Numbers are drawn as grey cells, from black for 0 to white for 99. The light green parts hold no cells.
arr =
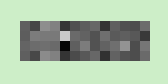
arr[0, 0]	37
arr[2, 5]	37
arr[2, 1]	42
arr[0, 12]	42
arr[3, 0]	37
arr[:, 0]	[37, 36, 39, 37]
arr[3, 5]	29
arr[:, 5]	[31, 41, 37, 29]
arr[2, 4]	2
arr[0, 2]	55
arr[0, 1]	27
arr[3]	[37, 28, 54, 50, 20, 29, 34, 40, 19, 38, 32, 30, 41]
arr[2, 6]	48
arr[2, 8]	38
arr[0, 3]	50

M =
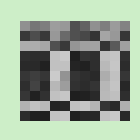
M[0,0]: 56
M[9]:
[17, 12, 12, 75, 77, 12, 15, 15, 75, 78, 16]
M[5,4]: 57
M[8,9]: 16
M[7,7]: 16
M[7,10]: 18
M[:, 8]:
[49, 64, 20, 74, 72, 67, 71, 72, 20, 75]
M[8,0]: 69
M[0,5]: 31
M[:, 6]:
[38, 28, 62, 20, 13, 18, 17, 13, 77, 15]
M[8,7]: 70
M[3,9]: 76
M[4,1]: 16
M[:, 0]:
[56, 22, 67, 18, 16, 21, 18, 21, 69, 17]
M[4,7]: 18
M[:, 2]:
[49, 22, 65, 18, 13, 21, 16, 19, 72, 12]
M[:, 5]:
[31, 31, 58, 12, 14, 20, 19, 12, 75, 12]
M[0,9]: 60
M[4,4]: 75
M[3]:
[18, 17, 18, 75, 78, 12, 20, 18, 74, 76, 19]
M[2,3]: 31
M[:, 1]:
[46, 30, 67, 17, 16, 24, 26, 13, 75, 12]
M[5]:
[21, 24, 21, 79, 57, 20, 18, 16, 67, 75, 21]

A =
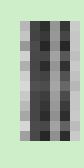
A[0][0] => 71
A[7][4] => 29
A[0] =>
[71, 27, 18, 58, 21, 79]
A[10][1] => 29
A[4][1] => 27
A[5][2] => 26
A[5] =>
[80, 28, 26, 62, 32, 75]
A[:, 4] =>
[21, 27, 15, 34, 19, 32, 40, 29, 23, 18, 38, 17]
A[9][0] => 65
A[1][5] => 77
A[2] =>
[59, 29, 15, 55, 15, 77]
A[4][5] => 78
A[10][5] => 73
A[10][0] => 83
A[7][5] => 77
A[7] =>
[78, 27, 24, 61, 29, 77]

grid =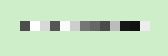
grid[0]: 30
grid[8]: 29
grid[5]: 80

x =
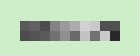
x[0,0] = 35
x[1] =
[30, 33, 35, 44, 56, 41, 75, 44, 78, 16]
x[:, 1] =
[38, 33]
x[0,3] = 51
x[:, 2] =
[30, 35]
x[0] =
[35, 38, 30, 51, 60, 67, 81, 78, 31, 31]

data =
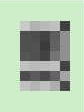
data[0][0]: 78
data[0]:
[78, 69, 72, 74, 25]
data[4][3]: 74
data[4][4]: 26
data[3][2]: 26
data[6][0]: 75
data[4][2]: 73
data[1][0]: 31
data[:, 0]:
[78, 31, 31, 33, 75, 30, 75]
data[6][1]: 70

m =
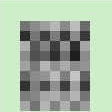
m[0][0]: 45
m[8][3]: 51
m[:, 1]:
[54, 46, 34, 31, 47, 54, 49, 52, 45]
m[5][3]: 72
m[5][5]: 76
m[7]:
[48, 52, 64, 68, 56, 70, 45]
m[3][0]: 54
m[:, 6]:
[42, 22, 64, 54, 57, 38, 23, 45, 60]
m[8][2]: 70
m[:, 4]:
[53, 22, 57, 44, 66, 49, 24, 56, 68]
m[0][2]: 61
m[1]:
[18, 46, 25, 48, 22, 54, 22]
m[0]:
[45, 54, 61, 71, 53, 73, 42]
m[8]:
[65, 45, 70, 51, 68, 48, 60]

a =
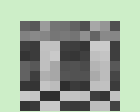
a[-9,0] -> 38
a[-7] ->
[25, 23, 75, 75, 25, 24, 21, 79, 79, 24]
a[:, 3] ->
[45, 46, 75, 78, 65, 65, 73, 18, 78]
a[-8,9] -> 52
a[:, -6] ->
[44, 47, 25, 22, 31, 33, 18, 76, 24]
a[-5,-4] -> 29
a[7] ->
[78, 76, 19, 18, 76, 76, 74, 24, 20, 75]
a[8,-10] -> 20
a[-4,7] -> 66
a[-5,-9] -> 34
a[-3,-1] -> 23
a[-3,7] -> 74
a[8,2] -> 77
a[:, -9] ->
[34, 53, 23, 23, 34, 24, 20, 76, 22]
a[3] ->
[20, 23, 74, 78, 22, 21, 25, 74, 76, 24]
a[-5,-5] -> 32
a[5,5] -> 32
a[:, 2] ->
[60, 52, 75, 74, 74, 68, 76, 19, 77]
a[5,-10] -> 38

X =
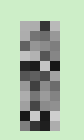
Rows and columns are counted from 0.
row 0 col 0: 68
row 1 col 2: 42
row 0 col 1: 67
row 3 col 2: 33
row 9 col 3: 80
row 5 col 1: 37
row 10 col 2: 12
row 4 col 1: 11
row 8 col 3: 56
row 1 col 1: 45
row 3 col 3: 52

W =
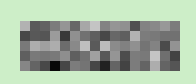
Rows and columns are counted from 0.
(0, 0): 69
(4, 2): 28
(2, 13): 51
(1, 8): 28
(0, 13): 53
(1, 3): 60
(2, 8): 73
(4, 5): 48
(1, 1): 34
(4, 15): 33
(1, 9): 40
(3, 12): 47
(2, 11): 56
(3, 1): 47
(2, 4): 42
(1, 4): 22
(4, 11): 48
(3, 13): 76
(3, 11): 48
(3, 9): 58
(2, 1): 67
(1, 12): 48
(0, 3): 48
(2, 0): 47
